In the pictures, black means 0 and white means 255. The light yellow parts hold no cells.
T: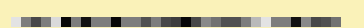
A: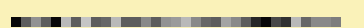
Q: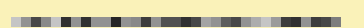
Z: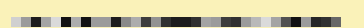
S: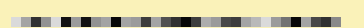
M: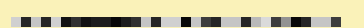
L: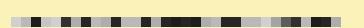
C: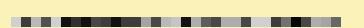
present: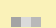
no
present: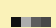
yes
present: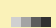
yes

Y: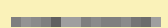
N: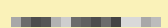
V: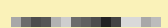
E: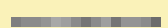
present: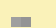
no
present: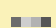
no
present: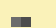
yes
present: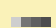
no
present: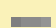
yes
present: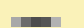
yes

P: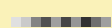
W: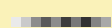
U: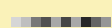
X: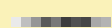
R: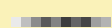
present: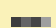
yes
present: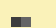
yes
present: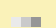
no
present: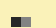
no
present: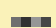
no

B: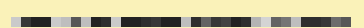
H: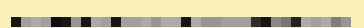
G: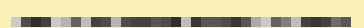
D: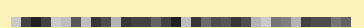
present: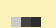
no
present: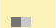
no
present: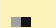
yes
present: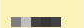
yes

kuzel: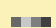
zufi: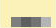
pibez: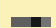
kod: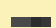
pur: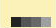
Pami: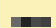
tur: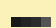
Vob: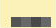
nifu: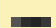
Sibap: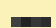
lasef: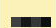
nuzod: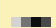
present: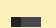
no
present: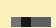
no
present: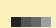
yes
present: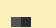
yes
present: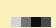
yes

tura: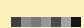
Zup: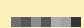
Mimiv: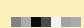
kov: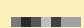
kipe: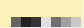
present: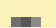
yes
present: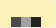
no

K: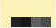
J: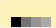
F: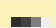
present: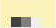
yes
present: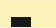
no
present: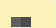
yes

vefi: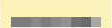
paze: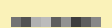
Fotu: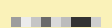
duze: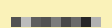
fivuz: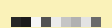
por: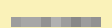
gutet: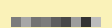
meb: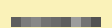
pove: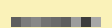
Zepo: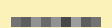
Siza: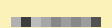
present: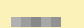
no
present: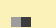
yes
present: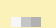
no
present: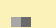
no

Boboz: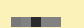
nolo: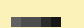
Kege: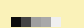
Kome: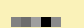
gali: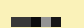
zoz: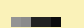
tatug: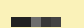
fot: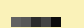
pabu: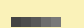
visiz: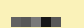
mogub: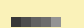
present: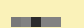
yes
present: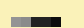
yes

